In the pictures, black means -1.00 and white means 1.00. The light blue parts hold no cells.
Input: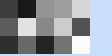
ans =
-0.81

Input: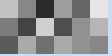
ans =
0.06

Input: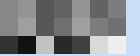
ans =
0.16

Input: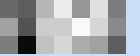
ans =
-0.26

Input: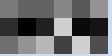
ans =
-0.22

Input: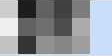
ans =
-0.77

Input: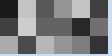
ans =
0.53
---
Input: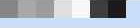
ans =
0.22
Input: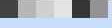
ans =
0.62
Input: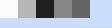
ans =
-0.75
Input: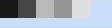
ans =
0.45
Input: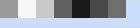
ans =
0.57
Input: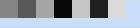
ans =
0.30
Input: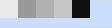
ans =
0.39
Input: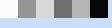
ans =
0.70
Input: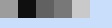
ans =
-0.24
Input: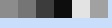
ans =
-0.53
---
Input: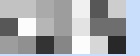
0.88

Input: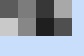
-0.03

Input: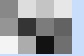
0.73

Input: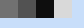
-0.36

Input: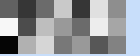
-0.58

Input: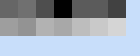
-0.29

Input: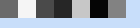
0.56

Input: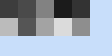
0.02
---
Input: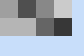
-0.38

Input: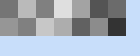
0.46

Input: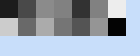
-0.43

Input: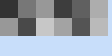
-0.07

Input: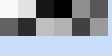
0.77

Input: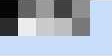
-0.22

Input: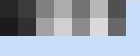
-0.54

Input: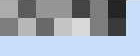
-0.28

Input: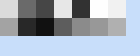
-0.17
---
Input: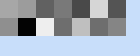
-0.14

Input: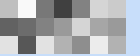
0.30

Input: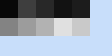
0.76

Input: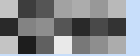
-0.43

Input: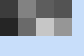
0.55

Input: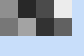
-0.61
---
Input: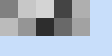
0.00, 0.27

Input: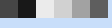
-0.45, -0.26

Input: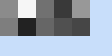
0.09, -0.45

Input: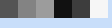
-0.34, 0.93

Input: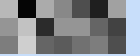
0.44, -0.39

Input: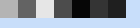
0.41, -0.76

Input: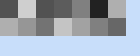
-0.36, -0.19
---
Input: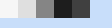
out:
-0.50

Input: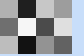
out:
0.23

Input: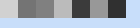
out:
-0.62

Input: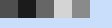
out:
0.08

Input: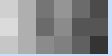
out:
-0.41

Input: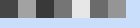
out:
0.17

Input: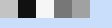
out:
0.26
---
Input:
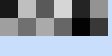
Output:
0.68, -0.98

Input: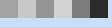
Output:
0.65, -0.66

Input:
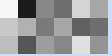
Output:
0.94, -0.78

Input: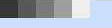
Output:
0.86, -0.58

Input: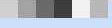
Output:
0.88, -0.53

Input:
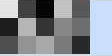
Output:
0.78, -0.96

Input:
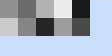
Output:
0.85, -0.81

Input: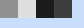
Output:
0.75, -0.78

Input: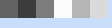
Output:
0.97, -0.53

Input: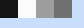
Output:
0.97, -0.84
